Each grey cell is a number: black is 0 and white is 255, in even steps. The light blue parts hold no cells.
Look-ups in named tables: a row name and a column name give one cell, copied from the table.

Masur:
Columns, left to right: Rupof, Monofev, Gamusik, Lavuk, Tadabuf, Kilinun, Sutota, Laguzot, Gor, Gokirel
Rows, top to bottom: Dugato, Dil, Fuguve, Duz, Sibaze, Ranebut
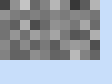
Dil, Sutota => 123
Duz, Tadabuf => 136
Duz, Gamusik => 113
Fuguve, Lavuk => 76
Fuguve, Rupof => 116
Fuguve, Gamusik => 174
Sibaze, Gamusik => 138
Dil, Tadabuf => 117
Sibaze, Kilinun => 92
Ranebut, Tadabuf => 128
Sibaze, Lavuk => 98
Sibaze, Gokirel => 79
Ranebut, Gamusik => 100
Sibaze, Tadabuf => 121
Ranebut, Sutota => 103
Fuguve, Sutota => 139
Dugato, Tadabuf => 131

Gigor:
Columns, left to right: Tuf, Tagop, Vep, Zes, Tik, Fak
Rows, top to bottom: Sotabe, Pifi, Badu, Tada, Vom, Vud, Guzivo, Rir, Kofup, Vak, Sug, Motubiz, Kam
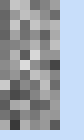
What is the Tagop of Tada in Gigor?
162
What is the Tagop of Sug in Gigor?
168
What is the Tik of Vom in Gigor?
130
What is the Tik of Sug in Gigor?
102
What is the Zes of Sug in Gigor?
95
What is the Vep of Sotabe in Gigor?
186
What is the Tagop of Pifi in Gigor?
152
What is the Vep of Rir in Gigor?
110
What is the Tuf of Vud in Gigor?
121
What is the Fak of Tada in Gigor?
170
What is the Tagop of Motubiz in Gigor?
86
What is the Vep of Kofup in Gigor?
137

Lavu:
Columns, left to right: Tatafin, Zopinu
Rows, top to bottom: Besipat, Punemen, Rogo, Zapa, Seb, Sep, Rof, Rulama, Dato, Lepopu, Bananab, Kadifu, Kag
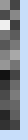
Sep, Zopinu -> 168
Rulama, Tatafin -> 18
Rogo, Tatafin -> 239
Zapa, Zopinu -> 92
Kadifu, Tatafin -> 38
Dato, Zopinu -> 106
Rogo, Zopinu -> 62
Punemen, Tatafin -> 75
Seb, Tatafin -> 87
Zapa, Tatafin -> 118
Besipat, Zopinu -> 69
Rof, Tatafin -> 150
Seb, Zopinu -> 120
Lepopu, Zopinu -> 123
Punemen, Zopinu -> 136
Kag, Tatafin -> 50
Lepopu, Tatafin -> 74

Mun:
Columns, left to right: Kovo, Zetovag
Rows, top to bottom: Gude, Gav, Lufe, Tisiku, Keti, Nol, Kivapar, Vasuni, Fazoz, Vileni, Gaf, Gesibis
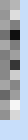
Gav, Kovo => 150
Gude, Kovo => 160
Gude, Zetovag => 182
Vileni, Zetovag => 157
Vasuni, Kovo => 136
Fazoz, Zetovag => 134
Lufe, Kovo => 164
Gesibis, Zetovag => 215
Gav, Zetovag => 221
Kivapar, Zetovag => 54
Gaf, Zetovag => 246
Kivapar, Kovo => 137
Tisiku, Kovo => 113
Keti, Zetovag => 125
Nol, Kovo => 126
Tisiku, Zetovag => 15

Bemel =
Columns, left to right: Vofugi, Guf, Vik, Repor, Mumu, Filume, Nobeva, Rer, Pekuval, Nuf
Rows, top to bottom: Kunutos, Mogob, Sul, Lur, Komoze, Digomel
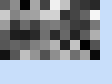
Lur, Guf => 30
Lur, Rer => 34
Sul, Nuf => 119
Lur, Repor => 41
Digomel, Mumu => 82
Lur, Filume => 41
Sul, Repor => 64
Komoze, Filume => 180
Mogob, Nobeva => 47
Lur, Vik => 27
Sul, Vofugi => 156
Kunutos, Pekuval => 53
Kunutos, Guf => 141
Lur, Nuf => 175
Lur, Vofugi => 89

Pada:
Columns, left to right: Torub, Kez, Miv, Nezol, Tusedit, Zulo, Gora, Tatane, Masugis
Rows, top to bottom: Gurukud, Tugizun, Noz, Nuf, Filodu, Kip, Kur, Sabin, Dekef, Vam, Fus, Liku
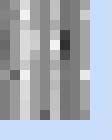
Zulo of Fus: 193
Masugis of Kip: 164
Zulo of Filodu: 242
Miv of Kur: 199
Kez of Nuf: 154
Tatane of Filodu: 124
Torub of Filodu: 105
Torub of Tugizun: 131
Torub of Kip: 113
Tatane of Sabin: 124
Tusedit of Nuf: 136
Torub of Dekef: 126
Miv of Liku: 214
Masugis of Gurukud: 164
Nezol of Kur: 160
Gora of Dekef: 117
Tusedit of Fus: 136
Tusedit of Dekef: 136
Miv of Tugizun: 241

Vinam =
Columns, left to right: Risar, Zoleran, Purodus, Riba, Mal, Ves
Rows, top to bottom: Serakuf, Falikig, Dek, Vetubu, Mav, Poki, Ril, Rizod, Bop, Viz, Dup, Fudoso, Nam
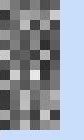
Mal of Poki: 179
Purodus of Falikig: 162
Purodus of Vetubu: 87
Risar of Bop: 165
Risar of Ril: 86
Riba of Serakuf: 127
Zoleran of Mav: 127
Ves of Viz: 179

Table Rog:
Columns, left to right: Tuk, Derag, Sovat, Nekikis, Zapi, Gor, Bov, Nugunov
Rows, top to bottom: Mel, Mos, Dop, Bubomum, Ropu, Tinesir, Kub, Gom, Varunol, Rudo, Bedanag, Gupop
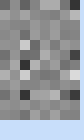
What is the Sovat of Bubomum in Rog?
112
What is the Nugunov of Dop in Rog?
135
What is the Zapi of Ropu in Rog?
154
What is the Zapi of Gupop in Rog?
135
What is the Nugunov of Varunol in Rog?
138
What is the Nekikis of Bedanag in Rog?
136
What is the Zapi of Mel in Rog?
171
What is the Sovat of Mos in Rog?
163
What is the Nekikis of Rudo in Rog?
162
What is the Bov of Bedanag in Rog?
146
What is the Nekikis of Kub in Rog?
178
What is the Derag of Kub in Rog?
167
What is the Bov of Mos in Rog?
151
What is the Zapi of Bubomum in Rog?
138
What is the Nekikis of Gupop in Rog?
159

